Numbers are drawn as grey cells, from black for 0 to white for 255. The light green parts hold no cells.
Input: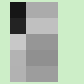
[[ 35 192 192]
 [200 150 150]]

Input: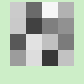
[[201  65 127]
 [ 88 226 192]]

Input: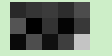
[[84  0 51]
 [ 9 77 16]]

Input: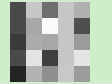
[[ 74 167 250]
 [ 59 171 167]]

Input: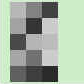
[[162  53 203]
 [ 74 180 188]]

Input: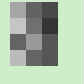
[[197 112  52]
 [100 153  86]]

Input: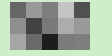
[[142  66 121]
 [165 105  29]]

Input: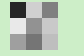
[[233 146 201]
 [159 117 190]]
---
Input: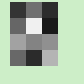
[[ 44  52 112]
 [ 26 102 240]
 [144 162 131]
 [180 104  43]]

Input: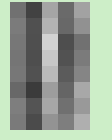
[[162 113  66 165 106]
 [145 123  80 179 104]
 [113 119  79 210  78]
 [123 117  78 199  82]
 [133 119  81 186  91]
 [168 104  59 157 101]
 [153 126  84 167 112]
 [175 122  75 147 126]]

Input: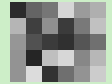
[[175  43 100 118 214 155]
 [193 181  63 144  59 121]
 [112 150  81  59  48  85]
 [183 147  37 191 215 135]
 [204 147 220  50 111 147]]

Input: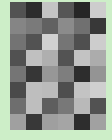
[[205  82  44 196  86  38]
 [ 56 133 122  97 139 112]
 [205 115  82 209 117  79]
 [172  81 192 175  83 195]
 [148 117  54 151 126  45]
 [207  74 190 187  78 195]
 [ 82 110 190  94 120 185]
 [161 160  56 159 165  45]]

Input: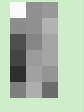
[[153 251 145]
 [178 141 144]
 [165  78 134]
 [165  68 155]
 [148  46 161]
 [108 127 174]]

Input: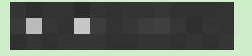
[[ 51  52  46  51  51  44  52  50  52  52  55  50  49  50]
 [ 51  58 186  54  50 198  61  51  55  61  64  54  47  53]
 [ 54  48  53  49  53  54  53  49  49  52  52  49  52  49]]

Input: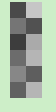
[[198  74]
 [ 81 117]
 [170  61]
 [181 108]
 [ 94 135]
 [181  97]]

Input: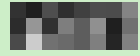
[[132  50  31  78  47  64  77  76]
 [112  44 150  49 126  93 144  31]
 [129  74 204 113 106  93 127  37]]
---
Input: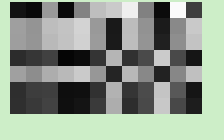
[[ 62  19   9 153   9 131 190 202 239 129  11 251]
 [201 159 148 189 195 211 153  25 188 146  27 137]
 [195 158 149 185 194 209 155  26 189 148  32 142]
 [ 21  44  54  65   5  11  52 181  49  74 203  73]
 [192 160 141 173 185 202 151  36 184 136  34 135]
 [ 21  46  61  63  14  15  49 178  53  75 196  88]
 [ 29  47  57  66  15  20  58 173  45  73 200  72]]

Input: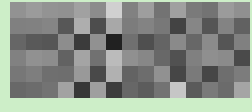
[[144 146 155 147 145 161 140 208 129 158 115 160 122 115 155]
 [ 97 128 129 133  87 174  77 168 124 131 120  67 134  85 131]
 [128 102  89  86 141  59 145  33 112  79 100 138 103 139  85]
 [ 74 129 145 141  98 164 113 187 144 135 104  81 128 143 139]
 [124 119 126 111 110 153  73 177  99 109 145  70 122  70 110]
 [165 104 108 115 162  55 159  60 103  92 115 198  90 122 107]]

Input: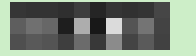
[[ 70  54  51  51  47  61  37  53  49  52]
 [ 67  94 112 103  30 173  24 219  84 116]
 [ 65  79  89  84  62 107  56 139  68  90]]

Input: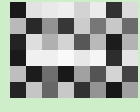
[[219  25 226 233 238 211 235  49]
 [107 185  41 147  55 204 119 200]
 [179  35 222 176 212  87 185  28]
 [228  26 240 239 249 232 245  45]
 [ 67 190  28 110  25 161  84 212]
 [159  36 197 102 200  50 148  23]]

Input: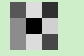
[[ 48  87 221]
 [208 140   1]
 [ 71 140 220]]

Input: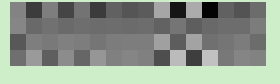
[[108 131  60 126  69 115  59  97  85  91 166  21 171   3  97  83]
 [124 134 105 113 106 110 108 109 107 109  98 117  94 105 109 109]
 [108  88 126 121 128 125 117 124 125 125 160  93 163 112 117 124]
 [130 111 154  95 140 102 150 128 133 128  78 187  62 193 120 133]]
